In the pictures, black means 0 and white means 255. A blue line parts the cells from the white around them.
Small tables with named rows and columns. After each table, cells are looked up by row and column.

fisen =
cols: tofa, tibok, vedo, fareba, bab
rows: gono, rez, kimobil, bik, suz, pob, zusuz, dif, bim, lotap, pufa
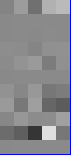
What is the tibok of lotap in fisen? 95
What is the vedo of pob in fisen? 138
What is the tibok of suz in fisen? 147
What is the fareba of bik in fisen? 144
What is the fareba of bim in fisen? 141
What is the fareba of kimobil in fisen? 139
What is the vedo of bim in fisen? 140
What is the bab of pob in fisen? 138
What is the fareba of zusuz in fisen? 119
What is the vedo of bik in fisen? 133
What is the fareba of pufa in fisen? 138
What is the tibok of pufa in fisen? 138
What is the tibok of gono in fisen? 156
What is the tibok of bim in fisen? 151
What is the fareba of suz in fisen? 124
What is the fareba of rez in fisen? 138
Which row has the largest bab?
gono

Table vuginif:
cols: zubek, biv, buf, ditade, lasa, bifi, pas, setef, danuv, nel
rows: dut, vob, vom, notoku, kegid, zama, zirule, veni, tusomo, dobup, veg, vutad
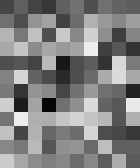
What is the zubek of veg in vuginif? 135
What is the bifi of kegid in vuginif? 77
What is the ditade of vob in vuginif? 162
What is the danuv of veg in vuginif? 96
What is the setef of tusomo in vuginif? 183
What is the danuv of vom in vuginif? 62
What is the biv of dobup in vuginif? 69
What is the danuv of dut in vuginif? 98
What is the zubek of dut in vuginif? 69
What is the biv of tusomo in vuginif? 238
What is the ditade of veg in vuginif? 86
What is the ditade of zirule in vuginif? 137
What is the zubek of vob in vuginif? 112
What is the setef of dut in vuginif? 112
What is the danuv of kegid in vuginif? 216
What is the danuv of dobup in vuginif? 71
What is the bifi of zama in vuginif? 78
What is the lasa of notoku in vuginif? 152
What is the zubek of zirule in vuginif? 121

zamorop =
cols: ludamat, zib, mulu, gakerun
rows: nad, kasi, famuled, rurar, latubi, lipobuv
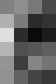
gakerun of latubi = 116
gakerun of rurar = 95
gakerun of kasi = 51
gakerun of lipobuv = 55
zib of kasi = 124
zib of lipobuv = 98
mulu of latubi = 134
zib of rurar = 80
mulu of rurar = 86
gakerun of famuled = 28
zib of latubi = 60
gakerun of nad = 73
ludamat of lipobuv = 145

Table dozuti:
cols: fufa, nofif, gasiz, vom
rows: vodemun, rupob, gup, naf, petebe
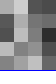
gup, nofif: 189
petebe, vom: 103
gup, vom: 45
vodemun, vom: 75
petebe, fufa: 131
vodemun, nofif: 206
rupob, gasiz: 117
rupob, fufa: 88
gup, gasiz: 125
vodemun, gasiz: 83
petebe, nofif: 161
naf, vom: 78
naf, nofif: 130
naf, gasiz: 145
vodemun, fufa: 173
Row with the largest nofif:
vodemun

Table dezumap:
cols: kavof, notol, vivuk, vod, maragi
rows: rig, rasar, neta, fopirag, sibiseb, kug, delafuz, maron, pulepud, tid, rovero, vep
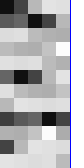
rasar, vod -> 67
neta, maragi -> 174
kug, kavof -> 101
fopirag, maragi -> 252
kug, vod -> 184
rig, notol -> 67
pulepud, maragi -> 67
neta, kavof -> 220
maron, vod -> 220
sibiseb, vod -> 187
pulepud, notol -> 89
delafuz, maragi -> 195
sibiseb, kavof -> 224
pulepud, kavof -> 61
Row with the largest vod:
tid

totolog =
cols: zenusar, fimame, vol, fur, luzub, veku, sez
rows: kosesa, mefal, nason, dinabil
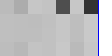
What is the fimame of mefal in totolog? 190
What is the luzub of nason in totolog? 198
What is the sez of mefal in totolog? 201
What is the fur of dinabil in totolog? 193
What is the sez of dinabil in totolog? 199
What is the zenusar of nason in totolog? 191
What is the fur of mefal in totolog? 192
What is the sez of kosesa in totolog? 51
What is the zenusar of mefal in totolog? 191
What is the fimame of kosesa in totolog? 172
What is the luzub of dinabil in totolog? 200

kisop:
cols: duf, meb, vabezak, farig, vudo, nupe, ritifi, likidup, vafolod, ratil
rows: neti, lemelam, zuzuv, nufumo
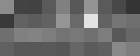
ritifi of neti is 148
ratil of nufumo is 126
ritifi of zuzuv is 112
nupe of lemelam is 105
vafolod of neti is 72
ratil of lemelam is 111
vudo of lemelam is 149
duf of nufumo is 97
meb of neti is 67
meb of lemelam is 98
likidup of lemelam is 98
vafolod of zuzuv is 88
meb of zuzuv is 128
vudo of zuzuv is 115
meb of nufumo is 88
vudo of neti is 128
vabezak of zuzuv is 131

